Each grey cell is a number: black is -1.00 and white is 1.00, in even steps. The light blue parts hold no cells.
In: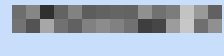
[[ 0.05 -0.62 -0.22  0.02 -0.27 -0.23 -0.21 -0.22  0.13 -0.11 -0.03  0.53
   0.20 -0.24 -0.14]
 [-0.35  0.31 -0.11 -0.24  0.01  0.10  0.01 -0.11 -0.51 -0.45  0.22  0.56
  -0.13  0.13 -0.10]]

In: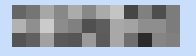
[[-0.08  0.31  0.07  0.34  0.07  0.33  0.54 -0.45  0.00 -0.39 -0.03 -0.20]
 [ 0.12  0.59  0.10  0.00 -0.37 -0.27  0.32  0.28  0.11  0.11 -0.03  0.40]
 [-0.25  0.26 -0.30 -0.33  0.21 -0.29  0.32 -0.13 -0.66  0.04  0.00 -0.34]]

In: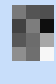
[[-0.34 -0.38 -0.05]
 [-0.02 -0.89 -0.48]
 [-0.15  0.32 -0.32]
 [-0.13  0.94  0.11]]

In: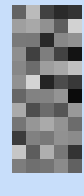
[[ 0.47 -0.49 -0.67 -0.60 -0.22]
 [ 0.32  0.14 -0.26  0.65  0.25]
 [-0.06 -0.68  0.07  0.14 -0.05]
 [-0.50 -0.01 -0.48 -0.85  0.11]
 [-0.15  0.24  0.32  0.51  0.06]
 [ 0.66 -0.72 -0.40 -0.56  0.14]
 [ 0.02  0.03  0.16 -0.91 -0.20]
 [-0.39 -0.15 -0.33  0.20  0.33]
 [ 0.18  0.33  0.15 -0.15 -0.08]
 [ 0.01 -0.06  0.14  0.09 -0.54]
 [-0.27  0.37 -0.07 -0.60  0.55]
 [-0.13 -0.09  0.09 -0.24 -0.02]]

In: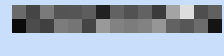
[[-0.46 -0.04 -0.34 -0.33 -0.27 -0.73 -0.23 -0.36 -0.23 -0.54  0.29  0.73
  -0.39 -0.25 -0.17]
 [-0.40 -0.50 -0.03 -0.08 -0.46  0.20  0.02 -0.03  0.02  0.18 -0.23 -0.32
  -0.15 -0.84 -0.91]]

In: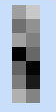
[[ 0.57  0.25]
 [ 0.14 -0.12]
 [ 0.00  0.26]
 [-0.19 -0.98]
 [-0.96 -0.22]
 [-0.80 -0.03]
 [ 0.03  0.38]]

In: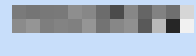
[[-0.08 -0.06 -0.05  0.11  0.06 -0.15 -0.41  0.06 -0.21  0.02 -0.13  0.68
  -0.04]
 [ 0.17 -0.01  0.03  0.00  0.17 -0.10  0.06  0.13 -0.30  0.45 -0.70  0.89
   0.09]]

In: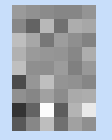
[[ 0.14  0.09  0.05  0.05  0.16  0.21]
 [-0.22  0.44 -0.11  0.36  0.31  0.06]
 [ 0.31 -0.07  0.23  0.12  0.02  0.49]
 [ 0.21  0.18  0.16  0.06  0.36  0.39]
 [ 0.12  0.11  0.22  0.00  0.19  0.50]
 [ 0.18  0.50  0.16  0.14  0.05 -0.41]
 [ 0.05  0.26  0.10  0.33  0.36  0.13]
 [-0.22  0.98 -0.27  0.41  0.83 -0.60]
 [ 0.06  0.49 -0.12  0.26  0.12 -0.31]]
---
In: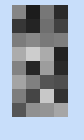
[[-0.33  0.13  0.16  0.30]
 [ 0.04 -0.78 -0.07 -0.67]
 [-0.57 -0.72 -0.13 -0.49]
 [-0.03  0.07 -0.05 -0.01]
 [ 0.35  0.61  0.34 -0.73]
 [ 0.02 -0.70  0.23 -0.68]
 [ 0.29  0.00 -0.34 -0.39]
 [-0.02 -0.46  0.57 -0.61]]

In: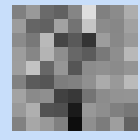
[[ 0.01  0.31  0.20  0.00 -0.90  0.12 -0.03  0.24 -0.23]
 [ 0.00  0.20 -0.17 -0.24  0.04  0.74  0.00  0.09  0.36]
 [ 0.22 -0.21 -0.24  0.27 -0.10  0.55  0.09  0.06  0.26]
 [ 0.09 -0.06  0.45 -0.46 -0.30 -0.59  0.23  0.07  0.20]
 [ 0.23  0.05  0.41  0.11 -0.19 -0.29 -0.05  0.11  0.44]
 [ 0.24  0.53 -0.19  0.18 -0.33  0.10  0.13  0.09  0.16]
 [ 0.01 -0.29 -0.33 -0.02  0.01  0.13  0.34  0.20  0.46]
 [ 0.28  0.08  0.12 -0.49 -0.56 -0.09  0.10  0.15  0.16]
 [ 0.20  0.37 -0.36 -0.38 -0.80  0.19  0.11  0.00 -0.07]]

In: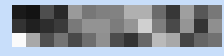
[[ 0.96  0.32 -0.38 -0.09 -0.43 -0.14  0.13 -0.40 -0.60 -0.19  0.46  0.32
  -0.47 -0.21 -0.11]
 [-0.80 -0.85 -0.39 -0.68  0.21 -0.07  0.00  0.02  0.38  0.38 -0.16 -0.57
   0.25 -0.32 -0.06]
 [-0.60 -0.75 -0.65 -0.54 -0.05  0.15  0.15 -0.03  0.17  0.63 -0.01 -0.43
   0.17 -0.59  0.12]]

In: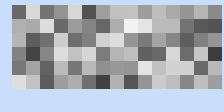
[[ 0.74  0.52 -0.27  0.23  0.36 -0.13 -0.49  0.40 -0.33  0.17  0.59  0.48
   0.06  0.49  0.24]
 [-0.18  0.70 -0.10  0.15  0.69 -0.36  0.25  0.51  0.52  0.24  0.48  0.33
   0.17  0.42  0.08]
 [ 0.38  0.34  0.73 -0.17  0.22  0.04 -0.19  0.36  0.90  0.79  0.46  0.47
  -0.10 -0.30 -0.35]
 [ 0.42 -0.27 -0.12  0.61 -0.14  0.00  0.63  0.73  0.17 -0.04  0.29  0.05
  -0.26  0.01  0.17]
 [ 0.02 -0.47  0.05  0.73  0.52  0.68 -0.03  0.42  0.50 -0.25 -0.18  0.69
  -0.15  0.55 -0.52]
 [-0.06  0.28 -0.23  0.46 -0.07  0.45  0.13  0.19  0.17  0.79  0.51  0.65
   0.63 -0.18  0.45]]

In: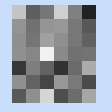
[[-0.30  0.12  0.67 -0.39 -0.15  0.30]
 [ 0.54 -0.26 -0.07  0.62  0.00 -0.74]
 [ 0.16 -0.11  0.17  0.19 -0.06 -0.31]
 [ 0.12 -0.08  0.26  0.12 -0.07 -0.24]
 [ 0.13  0.05  0.89  0.08 -0.11 -0.10]
 [-0.57 -0.01 -0.23 -0.61 -0.16  0.34]
 [ 0.13 -0.23 -0.46  0.19 -0.05 -0.41]]

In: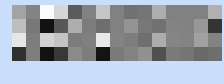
[[-0.62 -0.01 -0.86 -0.56  0.09 -0.02 -0.84 -0.04  0.03  0.14 -0.37 -0.04
  -0.08 -0.18 -0.14]
 [ 0.28  0.03  0.97  0.68 -0.29  0.02  0.55  0.01 -0.11 -0.08  0.36  0.01
   0.02  0.01  0.38]
 [ 0.49 -0.06 -0.86 -0.31  0.36 -0.03 -0.14  0.01  0.16 -0.06 -0.11  0.03
   0.02  0.19 -0.59]
 [ 0.80 -0.02  0.64  0.53 -0.03  0.00  0.82  0.03 -0.02 -0.13  0.35  0.04
   0.03  0.26  0.03]]
